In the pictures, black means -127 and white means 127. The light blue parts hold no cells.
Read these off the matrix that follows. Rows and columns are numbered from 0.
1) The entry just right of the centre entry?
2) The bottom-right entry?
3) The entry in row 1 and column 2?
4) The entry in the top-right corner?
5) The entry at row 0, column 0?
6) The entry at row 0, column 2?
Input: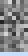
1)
45
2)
45
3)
18
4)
18
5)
4
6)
84

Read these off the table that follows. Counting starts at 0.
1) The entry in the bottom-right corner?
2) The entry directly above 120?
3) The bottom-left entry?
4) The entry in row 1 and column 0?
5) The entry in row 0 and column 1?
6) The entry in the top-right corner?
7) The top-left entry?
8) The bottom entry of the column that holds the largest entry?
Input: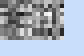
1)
93
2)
6
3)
64
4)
-53
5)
-26
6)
6
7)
-26
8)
77
